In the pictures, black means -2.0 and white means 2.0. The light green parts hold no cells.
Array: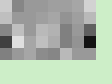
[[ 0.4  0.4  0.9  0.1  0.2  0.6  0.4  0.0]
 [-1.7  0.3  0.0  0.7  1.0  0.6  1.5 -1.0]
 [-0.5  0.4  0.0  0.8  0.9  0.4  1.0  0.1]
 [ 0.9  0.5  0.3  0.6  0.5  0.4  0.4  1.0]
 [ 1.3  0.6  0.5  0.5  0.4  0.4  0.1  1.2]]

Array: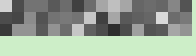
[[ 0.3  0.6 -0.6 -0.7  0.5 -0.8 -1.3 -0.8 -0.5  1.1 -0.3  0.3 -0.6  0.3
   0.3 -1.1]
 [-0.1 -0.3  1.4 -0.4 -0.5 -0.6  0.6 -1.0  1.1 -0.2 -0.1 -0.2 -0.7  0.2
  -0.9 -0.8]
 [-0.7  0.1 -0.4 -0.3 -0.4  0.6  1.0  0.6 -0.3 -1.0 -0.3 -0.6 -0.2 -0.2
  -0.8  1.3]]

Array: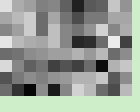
[[ 0.9 -0.8 -0.3  0.9  1.3  0.1 -1.6  0.2 -1.9 -1.2 -0.3]
 [ 0.2 -0.6  1.1  0.8  0.8  0.4  0.3  0.0  0.2 -0.1 -0.7]
 [ 1.1  0.8 -1.8 -0.3 -1.0 -0.7 -1.0 -0.2 -0.5  0.1  1.4]
 [ 0.2 -0.3  0.9  0.4  0.8  0.5  0.5  0.3  0.2 -0.2 -0.3]
 [-1.0  1.7 -0.3 -1.3 -1.4  0.1  1.0  0.6  0.7  0.9  1.6]
 [ 0.7  0.1  1.3  0.3 -0.2  0.1  1.0 -0.3  1.2  0.5  0.1]
 [ 0.6  0.6 -0.1 -0.1 -0.8 -0.2  0.6 -0.3  1.2  0.9  0.6]
 [ 0.3  1.1 -0.5 -0.6 -1.5 -0.5  0.1  0.0  0.5  0.7  1.5]]

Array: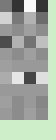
[[ 0.2  0.5  0.2  0.4]
 [ 0.1  0.4  0.2  0.5]
 [ 0.4  0.4  0.4  0.4]
 [ 1.5 -0.9  1.6  0.7]
 [ 0.4  0.4  0.4  0.5]
 [ 0.2  0.5  0.2  0.4]
 [ 1.0 -0.2  0.8 -0.8]
 [ 0.2  0.5  0.2  0.4]
 [-0.3  0.8 -0.1  1.3]
 [-1.2  1.9 -1.2 -0.1]]

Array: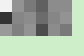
[[-0.1  0.2 -0.8  0.3  0.0  0.4]
 [ 0.3  0.1 -0.3  0.2  0.1 -1.2]
 [ 0.2  0.2 -0.5 -0.1  0.3  1.8]]

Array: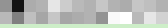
[[ 1.3  1.6  0.9  2.0  1.9  0.3  0.8  0.7  0.6  1.1  0.6  1.0  0.0  0.9]
 [ 0.8  1.0  1.1  0.7  0.8  1.1  0.8  0.9  1.2  1.6  0.8  0.7 -1.7  0.3]]

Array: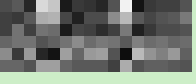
[[-0.7 -0.6 -0.5 -0.5 -0.7  0.7 -1.0 -0.6 -0.6 -0.6 -0.4  0.5  0.5 -0.7
  -0.4 -0.4]
 [-0.5  0.4  0.0  0.3  0.9 -1.8 -0.7  0.5  0.4 -0.4  0.5 -1.7 -1.4  0.4
  -1.1  0.2]
 [-0.3 -0.4 -0.2 -0.3  0.0 -0.6 -0.2 -0.1 -0.3  0.2 -0.2 -0.5 -0.7 -0.2
  -0.2 -0.4]
 [-0.7 -0.8 -0.8 -1.1 -1.5 -0.1 -1.0 -1.3 -1.0 -0.9 -1.6 -0.3 -0.2 -1.0
  -0.2 -1.0]
 [-0.1 -0.6 -0.7 -0.9 -0.6  0.9  0.2 -0.8 -0.8 -1.5 -0.9  0.8  0.7 -0.6
  -1.1 -1.0]
 [-0.7 -1.0 -1.0 -1.1 -1.7  1.8 -0.7 -1.4 -1.2 -1.1 -1.6  1.1  1.4 -1.4
  -0.6 -0.8]]

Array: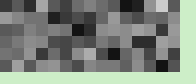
[[-0.7 -1.7 -0.6  0.2 -0.5 -0.1 -0.1  0.1 -0.8 -0.4  0.3  0.2 -0.6  0.5
  -0.6]
 [-1.0  0.3 -0.9  0.1 -0.4 -1.7 -0.8  0.7  0.2 -0.9 -0.3 -1.1  0.3 -0.3
  -0.2]
 [ 0.3  0.5 -1.3 -1.3  0.2 -0.4 -0.1 -0.8 -0.6 -0.9 -0.8  0.1  0.2 -0.1
  -0.4]
 [ 0.4 -1.1  0.3  0.5  0.2  0.3  0.2 -1.3 -1.7 -0.2  0.0 -0.2  0.0 -0.5
  -0.6]
 [ 0.2 -0.4 -0.3 -0.8 -0.5  0.4 -0.4 -1.1 -0.8 -1.1 -1.5 -0.2 -0.2  0.1
   0.4]
 [-0.6  1.2  0.3 -1.5 -1.7 -0.6 -0.3  0.0 -0.3 -1.0 -0.6  0.6 -1.3 -0.6
  -1.1]]
